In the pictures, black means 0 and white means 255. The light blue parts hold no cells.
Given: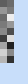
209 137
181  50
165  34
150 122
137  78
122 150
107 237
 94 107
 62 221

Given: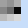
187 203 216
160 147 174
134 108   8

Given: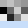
237  37 137 222
177 193 164 150
  1 107 206  92

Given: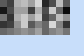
116  52 176 202 160 202  64 103 189 146
103 116 131 146 131 160 103 131 146 116
 90  64 176 189 160 215  39  77 189  90
 52  64 146 202  90 131 103 215 131  52
 23  77 160 160  64 176  77 202 103  11

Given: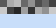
201  66  38 159  51 171 144 201
 90 171 187 104 144  78 104  66

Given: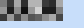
152  29 140  17 152 209  29  29 126
126  58 168  45 180 180  58  45 168
 58 152  71 140  84  97 140 168  71

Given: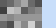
151 137 151 151 151 151
106  80 180 137 209 122
 93 106 137 167 106  80
 65 195 180  93 122 137
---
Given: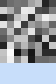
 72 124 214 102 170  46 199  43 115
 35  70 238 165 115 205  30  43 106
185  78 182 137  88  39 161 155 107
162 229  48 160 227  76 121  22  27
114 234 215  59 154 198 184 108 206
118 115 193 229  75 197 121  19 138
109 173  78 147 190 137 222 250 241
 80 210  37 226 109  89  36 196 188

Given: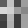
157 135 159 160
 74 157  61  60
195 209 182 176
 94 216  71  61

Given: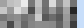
115  38  89  61
194 163 154 147
137 107  88  99
219 152 108 137
113 108  88 140
194 182 203 141
119  77 129 133
234 189 115 105
199 220 142 151
191 153 136  75
162 198 119 146

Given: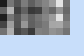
116 104 116 133 115
227 149 226 168 138
156 104 155 166 146
133 123 133 123 124
117  65 116 110 128
 95  57  98  96  58
124  97 124 150  87
 84  64  86  83  69
119 180 117 158 174
 28  98  30  68 113

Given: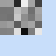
 65 164 158 101 231
163 112 120 164 125
238 166 142 153  14
 39 190 200  92 222
160 117 114 159 131
159 116 118 151 129

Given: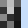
 93  29  29  21
190 198  45 120
136  52 138  42

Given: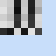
187 167 217 213  66
 35  32  53  54 226
197 203 183 210  22
 30  15  53  45 214
203 197 187 211  21
214 225 206 223  44
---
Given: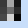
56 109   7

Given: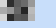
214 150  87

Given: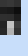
53 25 29

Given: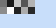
115 253

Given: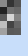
137 112 132

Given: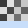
58  72 113

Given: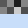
88 78
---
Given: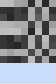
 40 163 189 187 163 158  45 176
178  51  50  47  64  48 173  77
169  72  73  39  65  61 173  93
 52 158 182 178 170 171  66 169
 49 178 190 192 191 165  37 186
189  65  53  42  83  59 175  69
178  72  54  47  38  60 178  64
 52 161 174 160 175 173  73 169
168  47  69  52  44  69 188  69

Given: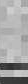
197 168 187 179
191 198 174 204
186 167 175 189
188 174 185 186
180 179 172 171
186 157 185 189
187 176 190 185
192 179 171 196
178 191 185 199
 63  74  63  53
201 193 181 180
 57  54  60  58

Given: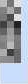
118 226 187
170 112 129
 76 224 119
122  35  64
154  80  99
161 124 136
186 120 126
 64 105 172
139 105 141

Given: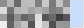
195 139 141 182 105 187 190 127 202 123
133 193 219 115 182 187 164 178 162 124
 62  87 155  92 141 101 118 221  85 105
152 149 237  99 167 194  85 231 196  79

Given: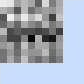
126 170 234 227 159 185 166  96 215
150 177 177 157  86 185 111 141 159
 65 195  86 238 175 232 182 216 149
122 148 104 148 104 169 137 117 176
115  62 184  74  93  76  79  65  75
 22 148 129  68  68 130   6 176  39
123 157 152 167 100 193 125 169 167
110 145 115 152 108 168 147 148 186
100 126 116 168 125 192 131 107 138

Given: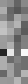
100 136 149 139
 87 111 173 103
166 143 141 108
180  97 187 155
126  91 194 172
 91 127 157 147
105 129 155 175
110 248  36 231
129 111 174 107
117 111 174 158
116 180 104 161
181 131 153 151

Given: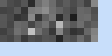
 66 134  96  76  69  86  43 108 127 108  78  92  76  90
100  78  67  71  88  51 122 127 141 112  98  84  71 104
108  84  87  74  51  59 137  52  97 118  43  87  29 105
 84  96  86  70 106 101  70  98 114  79 184 104  89 110
103 129  64  79 112  99 193 112  88  56 133  78  50  59
 80 136  78  70  91  57  78  72  84  81  37  86  78 106
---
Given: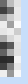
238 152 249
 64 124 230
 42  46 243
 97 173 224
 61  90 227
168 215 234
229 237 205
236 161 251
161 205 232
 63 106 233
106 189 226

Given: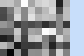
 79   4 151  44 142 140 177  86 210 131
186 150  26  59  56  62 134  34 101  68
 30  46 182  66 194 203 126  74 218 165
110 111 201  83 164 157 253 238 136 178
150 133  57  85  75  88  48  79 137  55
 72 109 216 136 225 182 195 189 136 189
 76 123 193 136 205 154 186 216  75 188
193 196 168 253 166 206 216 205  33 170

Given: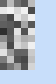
 84 119 158  82 212
124 197  83  71 191
225 152  98  99 202
186  72 215 195 240
140  90 201 172 183
 46  84 226  82 229
 95  90  72 166  87
106  72 229 200 241
231 242 215 240  75
103 186 114  88 187

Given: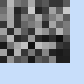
 33 145  80  95  24  91  74 129  30  31
161  29 178  54 119  46 134  34  26  34
 25 114 165 193  17 189 167 156  59  45
 95 182  39  55 152  43  24  45  14  78
160  43 156  92  50 173 145  88 178 119
 54 167  50 102 123 144  43 165  99 123
131 165  51 128 109 168  89 127 159  90
112 168  36  68 201  36  61 161  96 200
 85 184 120 103 169  71  88  53  52  90

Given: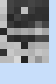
186 187 216  35 188 148 182
 50 200 186 184 176 197 189
183 189 193  38 166 176 175
196  50  41  50  44  73  71
 40 168 156 171 160 190 165
195  58  42  48  59 102  69
178  39  65  52  46  49  46
197  66  50 190  61  48  48
205  68  59  61  69  62  57

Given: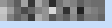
189 128  97 119  56 174 147  86 115  94 136  84 119 119 101
198 157 107  75 102 132 147 216 128  49 148  34 138 126 113
149 126  93 162  54 167 128  44 114 141 129  96 117 109 109
